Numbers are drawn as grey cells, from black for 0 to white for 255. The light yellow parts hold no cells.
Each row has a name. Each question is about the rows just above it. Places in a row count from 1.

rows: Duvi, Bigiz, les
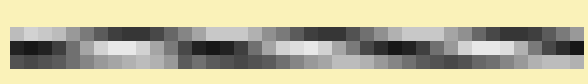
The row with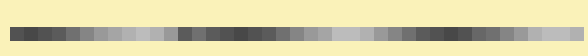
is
les
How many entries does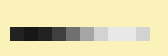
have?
10

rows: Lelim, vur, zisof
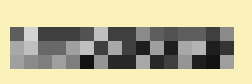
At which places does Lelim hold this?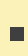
3 4 5 8 9 15
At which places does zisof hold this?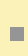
7 13
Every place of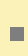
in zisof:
3 5
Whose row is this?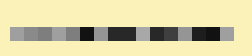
zisof
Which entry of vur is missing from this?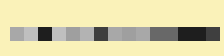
52
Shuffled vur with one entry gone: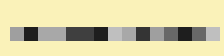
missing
179

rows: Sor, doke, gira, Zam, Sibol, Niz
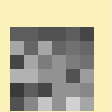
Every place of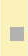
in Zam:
1 2
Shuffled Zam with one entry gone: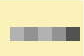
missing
156
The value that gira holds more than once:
124
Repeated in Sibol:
146
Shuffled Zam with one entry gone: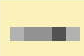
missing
156
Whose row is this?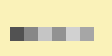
Niz
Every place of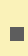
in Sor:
1 2 5

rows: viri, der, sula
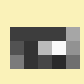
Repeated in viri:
61
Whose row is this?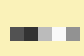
der
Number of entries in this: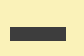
4
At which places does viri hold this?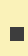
1 2 3 4
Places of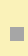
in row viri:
5

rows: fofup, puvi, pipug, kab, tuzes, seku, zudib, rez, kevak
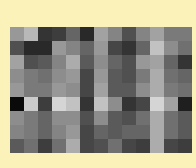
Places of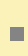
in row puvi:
5
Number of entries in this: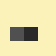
2
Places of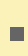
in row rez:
3 7 9 10
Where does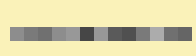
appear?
kab
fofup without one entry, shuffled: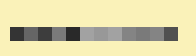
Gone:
184

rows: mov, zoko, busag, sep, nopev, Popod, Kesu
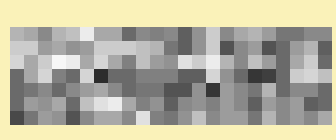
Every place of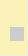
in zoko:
1 2 7 8 9 15
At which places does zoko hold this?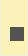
16 19
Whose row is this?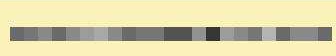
nopev
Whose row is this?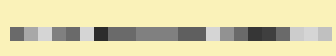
sep
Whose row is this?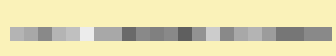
mov
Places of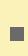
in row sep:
1 5 8 9 17 20
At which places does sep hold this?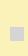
3 6 15 22

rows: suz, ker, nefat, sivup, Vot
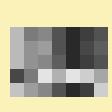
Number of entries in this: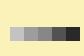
5
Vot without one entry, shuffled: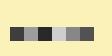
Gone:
195
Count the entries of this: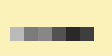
6
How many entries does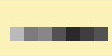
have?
7
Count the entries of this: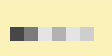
6

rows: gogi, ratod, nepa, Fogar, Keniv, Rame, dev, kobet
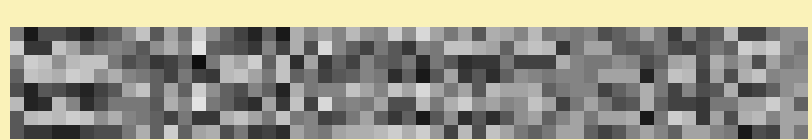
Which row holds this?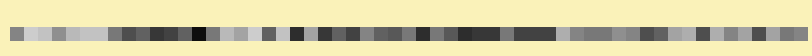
nepa
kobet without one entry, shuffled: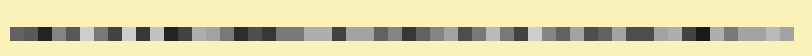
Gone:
152
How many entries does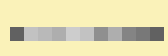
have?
11
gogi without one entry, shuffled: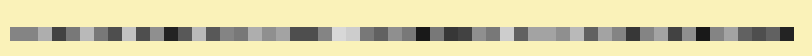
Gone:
108

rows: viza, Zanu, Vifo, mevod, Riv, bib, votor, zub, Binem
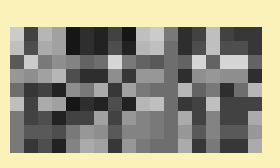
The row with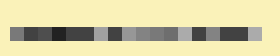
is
votor
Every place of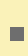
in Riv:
1 11 12 17

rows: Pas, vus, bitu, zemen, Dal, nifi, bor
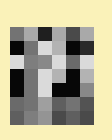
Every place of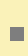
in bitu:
2
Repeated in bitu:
218
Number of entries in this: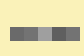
5
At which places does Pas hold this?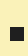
3
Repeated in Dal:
7
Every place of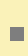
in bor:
2

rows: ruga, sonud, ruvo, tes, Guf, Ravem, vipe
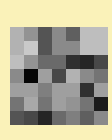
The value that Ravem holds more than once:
116
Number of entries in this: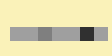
7
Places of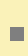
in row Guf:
3
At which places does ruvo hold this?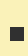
5
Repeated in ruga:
190
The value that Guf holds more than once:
159

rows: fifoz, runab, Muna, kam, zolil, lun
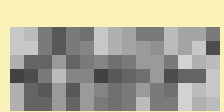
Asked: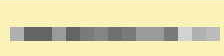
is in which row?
Muna
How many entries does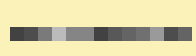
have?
13
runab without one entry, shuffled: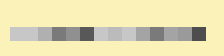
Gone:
133
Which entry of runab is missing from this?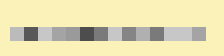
144
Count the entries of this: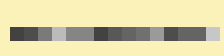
15
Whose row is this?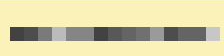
kam

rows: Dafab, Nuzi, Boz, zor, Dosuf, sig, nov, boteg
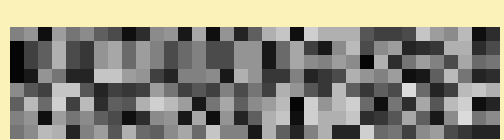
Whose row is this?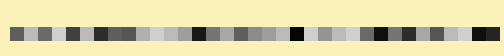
sig
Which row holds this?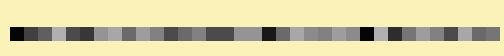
Boz

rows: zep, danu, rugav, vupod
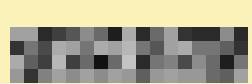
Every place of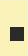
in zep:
3 10 14 15 17
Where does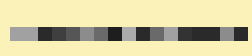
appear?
zep
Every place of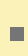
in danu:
2 6 10 14 15
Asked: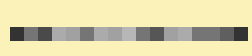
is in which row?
danu
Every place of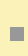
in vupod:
1 9 11 13 14
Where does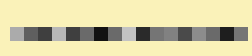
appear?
rugav

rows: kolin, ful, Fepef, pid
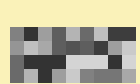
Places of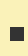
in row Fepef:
2 3 4 8
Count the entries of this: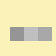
3

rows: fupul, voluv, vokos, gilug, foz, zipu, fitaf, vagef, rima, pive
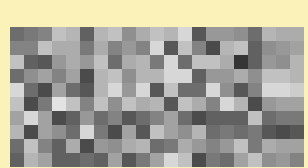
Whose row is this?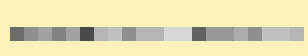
gilug
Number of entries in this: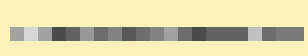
21
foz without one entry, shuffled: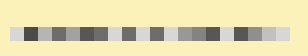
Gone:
205
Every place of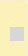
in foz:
1 8 10 15 19 20

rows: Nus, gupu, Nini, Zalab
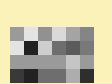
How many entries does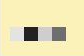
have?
4
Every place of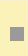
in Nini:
1 2 3 4 6
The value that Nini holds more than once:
154
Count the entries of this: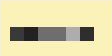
6
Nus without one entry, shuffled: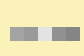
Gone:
217
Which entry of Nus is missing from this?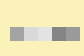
145

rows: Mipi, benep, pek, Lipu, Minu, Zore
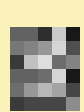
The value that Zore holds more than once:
70
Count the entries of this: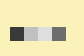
4
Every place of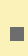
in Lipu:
3
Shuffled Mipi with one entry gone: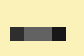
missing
201
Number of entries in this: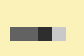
4
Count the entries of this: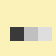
3

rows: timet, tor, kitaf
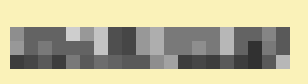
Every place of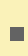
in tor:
2 4 5 6 17
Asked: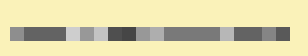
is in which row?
timet
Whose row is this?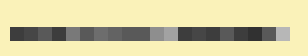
kitaf
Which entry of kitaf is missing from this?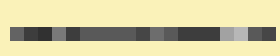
142
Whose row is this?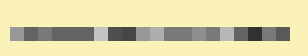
tor
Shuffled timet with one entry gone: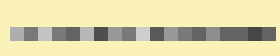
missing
133

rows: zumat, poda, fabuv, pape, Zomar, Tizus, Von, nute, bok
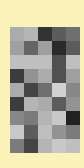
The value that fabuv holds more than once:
191
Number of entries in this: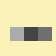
3
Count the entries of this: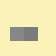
2
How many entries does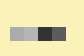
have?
4

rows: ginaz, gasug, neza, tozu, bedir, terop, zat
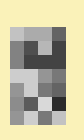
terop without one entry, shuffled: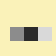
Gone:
91
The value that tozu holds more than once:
205
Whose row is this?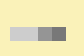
tozu
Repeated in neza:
67

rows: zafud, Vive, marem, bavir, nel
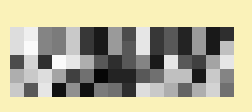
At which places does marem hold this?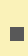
7 9 13
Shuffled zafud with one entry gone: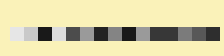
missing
239
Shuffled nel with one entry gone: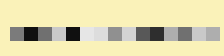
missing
100

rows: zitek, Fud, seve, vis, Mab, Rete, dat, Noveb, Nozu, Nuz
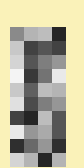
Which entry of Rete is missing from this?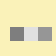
75
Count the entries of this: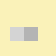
2

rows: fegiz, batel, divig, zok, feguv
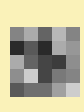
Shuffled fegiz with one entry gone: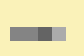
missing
183
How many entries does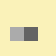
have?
2
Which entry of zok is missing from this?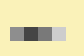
132
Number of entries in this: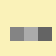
3

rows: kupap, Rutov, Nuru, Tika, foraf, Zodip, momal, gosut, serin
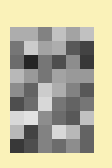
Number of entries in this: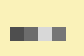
4
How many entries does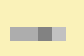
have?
4

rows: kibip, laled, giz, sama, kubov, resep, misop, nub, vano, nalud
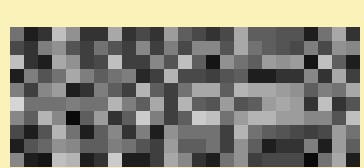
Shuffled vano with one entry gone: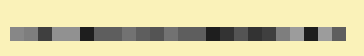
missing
103
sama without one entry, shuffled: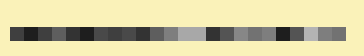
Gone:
40

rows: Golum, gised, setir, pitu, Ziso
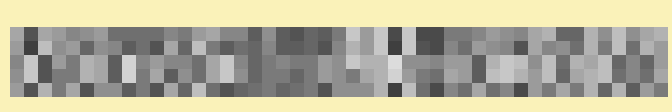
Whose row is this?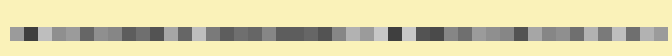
gised
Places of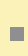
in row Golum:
6 19 36 43 45
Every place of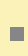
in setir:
1 10 12 13 17 20 31 45
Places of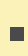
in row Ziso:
31 37
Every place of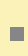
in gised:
8 19 24 32 36 39
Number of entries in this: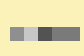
5
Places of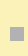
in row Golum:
39 42 47

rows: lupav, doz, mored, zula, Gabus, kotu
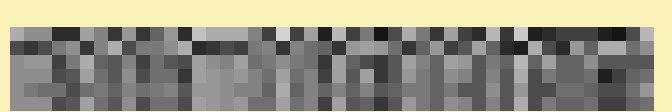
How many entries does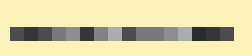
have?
16
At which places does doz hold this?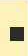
14 36 40

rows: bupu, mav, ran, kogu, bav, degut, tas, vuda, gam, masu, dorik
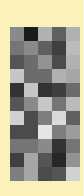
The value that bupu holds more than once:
177
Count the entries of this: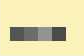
4
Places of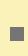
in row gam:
1 2 5
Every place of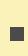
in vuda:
1 2

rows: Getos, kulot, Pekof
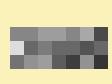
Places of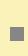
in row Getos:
1 2 5
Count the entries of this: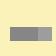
3
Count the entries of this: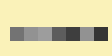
7
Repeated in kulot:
104
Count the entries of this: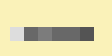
6
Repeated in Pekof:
146

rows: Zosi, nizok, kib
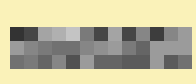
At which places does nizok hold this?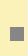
2 6
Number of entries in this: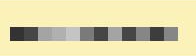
12
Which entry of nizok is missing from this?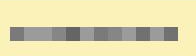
144
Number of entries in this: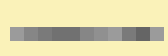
11
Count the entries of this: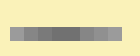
8
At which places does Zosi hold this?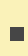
2 7 9
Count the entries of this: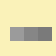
3

